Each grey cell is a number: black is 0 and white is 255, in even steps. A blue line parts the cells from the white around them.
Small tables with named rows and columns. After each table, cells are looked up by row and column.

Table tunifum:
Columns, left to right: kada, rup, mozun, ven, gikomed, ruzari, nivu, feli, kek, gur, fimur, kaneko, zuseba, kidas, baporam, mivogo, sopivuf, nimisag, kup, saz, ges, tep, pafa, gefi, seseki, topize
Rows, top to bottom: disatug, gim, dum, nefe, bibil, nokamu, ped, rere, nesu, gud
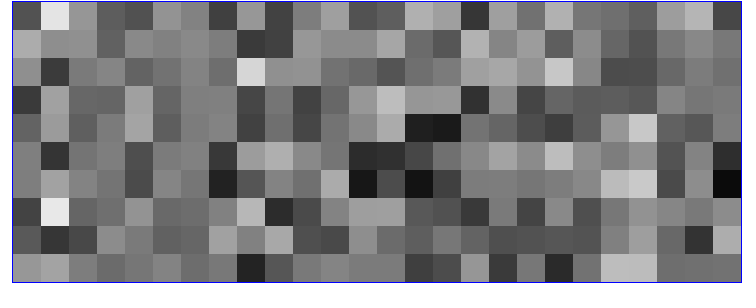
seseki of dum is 124
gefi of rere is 134
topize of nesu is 173
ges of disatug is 118
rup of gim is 142
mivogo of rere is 81
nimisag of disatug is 159
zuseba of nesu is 142
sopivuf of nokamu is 136
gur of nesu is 168
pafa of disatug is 95
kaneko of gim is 139
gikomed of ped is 75
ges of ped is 136
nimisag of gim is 133
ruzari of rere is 105
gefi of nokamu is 83
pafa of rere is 146
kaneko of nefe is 103

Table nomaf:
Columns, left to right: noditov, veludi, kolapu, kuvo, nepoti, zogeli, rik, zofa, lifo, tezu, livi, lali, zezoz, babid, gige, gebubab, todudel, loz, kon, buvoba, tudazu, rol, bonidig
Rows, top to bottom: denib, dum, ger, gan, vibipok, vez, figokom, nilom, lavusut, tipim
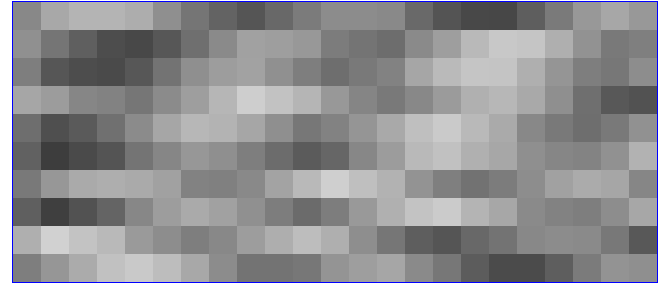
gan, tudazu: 111
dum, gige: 138
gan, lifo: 206
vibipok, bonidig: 145
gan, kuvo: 130
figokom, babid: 178
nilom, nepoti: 135
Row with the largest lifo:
gan

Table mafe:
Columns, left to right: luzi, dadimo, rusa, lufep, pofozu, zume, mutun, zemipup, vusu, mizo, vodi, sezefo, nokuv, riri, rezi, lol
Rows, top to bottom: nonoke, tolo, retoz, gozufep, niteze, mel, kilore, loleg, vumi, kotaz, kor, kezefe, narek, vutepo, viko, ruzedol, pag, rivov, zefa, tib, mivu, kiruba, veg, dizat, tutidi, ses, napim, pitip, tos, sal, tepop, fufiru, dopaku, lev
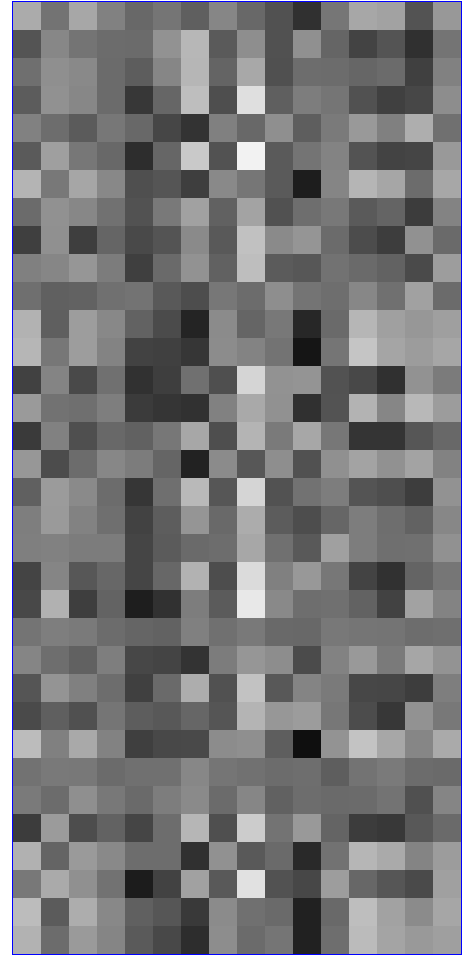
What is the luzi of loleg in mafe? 107
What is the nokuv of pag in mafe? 163
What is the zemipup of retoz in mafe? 100
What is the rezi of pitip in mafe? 108
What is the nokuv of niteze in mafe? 153
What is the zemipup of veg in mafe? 112

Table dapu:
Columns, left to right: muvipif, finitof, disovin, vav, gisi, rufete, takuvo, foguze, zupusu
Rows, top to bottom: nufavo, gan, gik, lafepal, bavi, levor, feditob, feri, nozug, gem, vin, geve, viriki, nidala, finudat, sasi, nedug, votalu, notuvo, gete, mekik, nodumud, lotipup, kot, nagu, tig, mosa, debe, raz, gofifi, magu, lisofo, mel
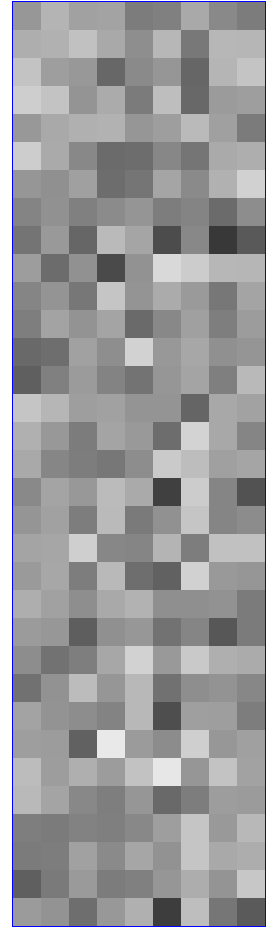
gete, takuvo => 125
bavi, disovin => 176
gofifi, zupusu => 184
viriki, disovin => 161
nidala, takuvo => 164
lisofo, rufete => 150
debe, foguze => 195
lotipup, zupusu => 123
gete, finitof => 166
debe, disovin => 175
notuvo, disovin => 125
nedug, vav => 119
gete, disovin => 207
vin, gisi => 148

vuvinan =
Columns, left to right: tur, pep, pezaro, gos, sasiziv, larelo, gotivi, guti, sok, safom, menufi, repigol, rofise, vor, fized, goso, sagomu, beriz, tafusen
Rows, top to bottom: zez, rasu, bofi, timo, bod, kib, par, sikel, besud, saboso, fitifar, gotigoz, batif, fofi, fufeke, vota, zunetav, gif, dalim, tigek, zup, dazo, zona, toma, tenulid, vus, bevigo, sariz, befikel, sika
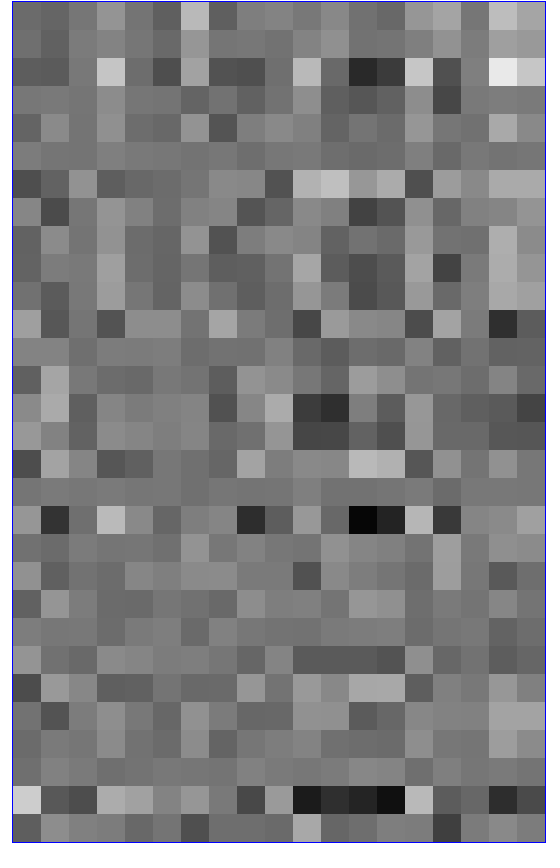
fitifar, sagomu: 126
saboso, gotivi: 117
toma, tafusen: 102
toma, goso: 103
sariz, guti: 116
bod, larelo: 104
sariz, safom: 122
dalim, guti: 133

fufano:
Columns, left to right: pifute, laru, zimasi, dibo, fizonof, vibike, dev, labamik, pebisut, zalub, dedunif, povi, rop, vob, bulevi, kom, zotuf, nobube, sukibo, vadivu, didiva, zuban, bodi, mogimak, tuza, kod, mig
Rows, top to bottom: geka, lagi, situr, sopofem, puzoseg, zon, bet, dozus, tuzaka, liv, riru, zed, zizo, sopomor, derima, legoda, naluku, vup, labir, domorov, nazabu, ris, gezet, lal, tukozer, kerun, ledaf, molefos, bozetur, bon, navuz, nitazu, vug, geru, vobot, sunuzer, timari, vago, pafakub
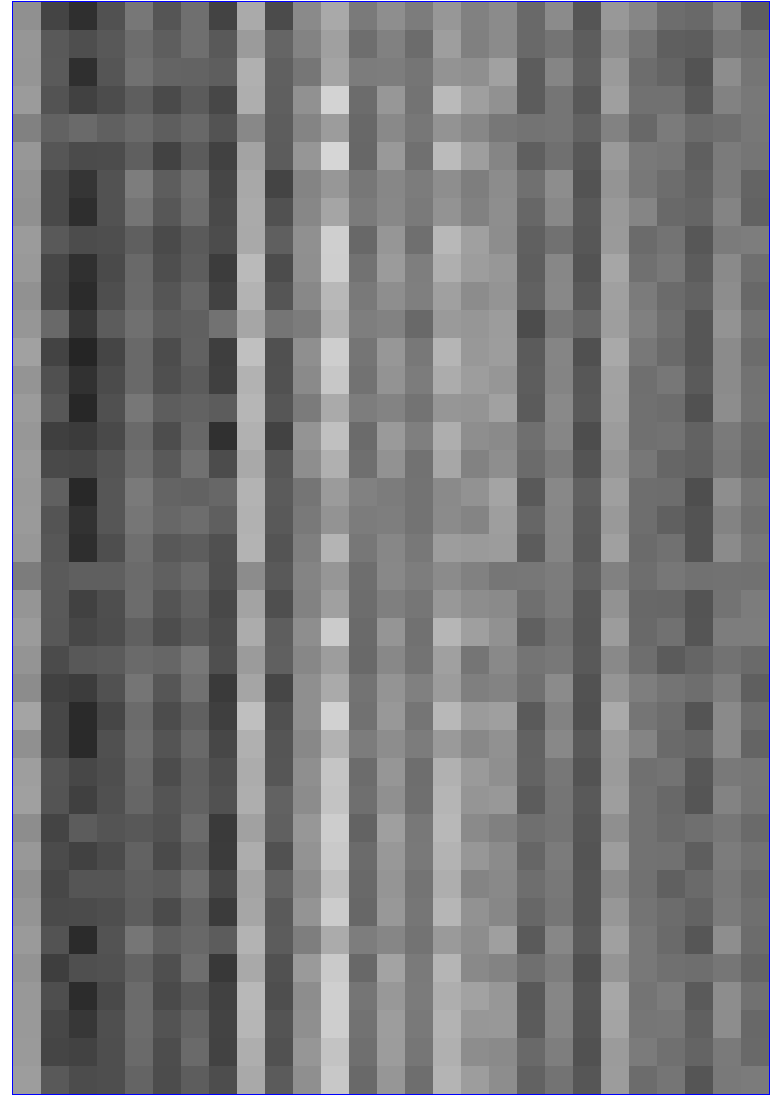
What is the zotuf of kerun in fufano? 155
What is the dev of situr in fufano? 99
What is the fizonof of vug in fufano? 93
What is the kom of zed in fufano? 154
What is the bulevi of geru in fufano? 115
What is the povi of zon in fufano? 214
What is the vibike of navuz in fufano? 74
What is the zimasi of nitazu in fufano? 85
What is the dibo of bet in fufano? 82
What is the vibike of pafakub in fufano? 76
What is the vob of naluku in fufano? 146
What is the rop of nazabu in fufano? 110
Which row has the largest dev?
lal

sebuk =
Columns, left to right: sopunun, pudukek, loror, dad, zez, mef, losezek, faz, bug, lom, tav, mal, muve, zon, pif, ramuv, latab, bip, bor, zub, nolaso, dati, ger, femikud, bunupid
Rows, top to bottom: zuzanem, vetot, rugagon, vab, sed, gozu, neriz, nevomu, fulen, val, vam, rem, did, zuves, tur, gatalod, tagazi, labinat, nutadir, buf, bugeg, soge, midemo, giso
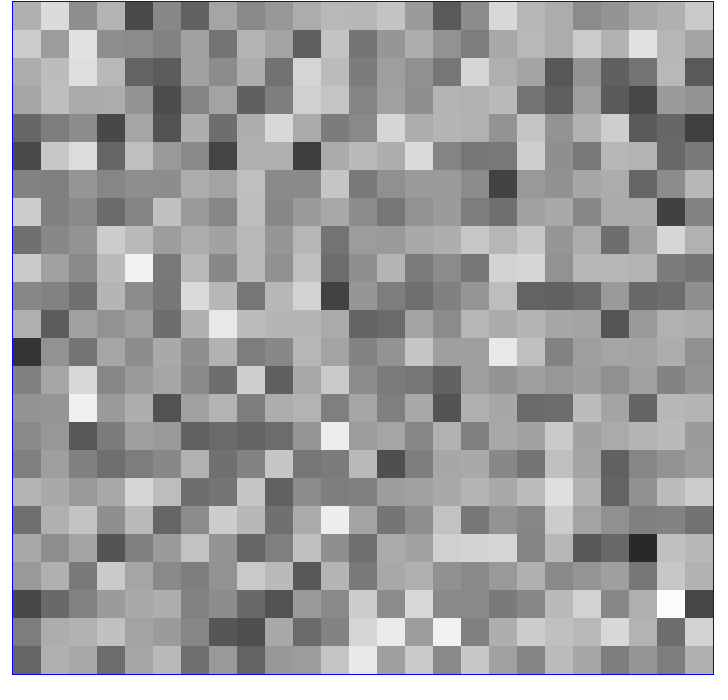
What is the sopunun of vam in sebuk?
135
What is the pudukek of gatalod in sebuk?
151
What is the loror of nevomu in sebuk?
138
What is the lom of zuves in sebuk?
95
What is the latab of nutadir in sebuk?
119
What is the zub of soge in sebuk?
186
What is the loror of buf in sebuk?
164
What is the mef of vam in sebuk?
119
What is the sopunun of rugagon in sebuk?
173
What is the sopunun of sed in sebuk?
103
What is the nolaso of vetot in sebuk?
203
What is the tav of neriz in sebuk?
138
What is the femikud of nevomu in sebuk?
65
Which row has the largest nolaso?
soge

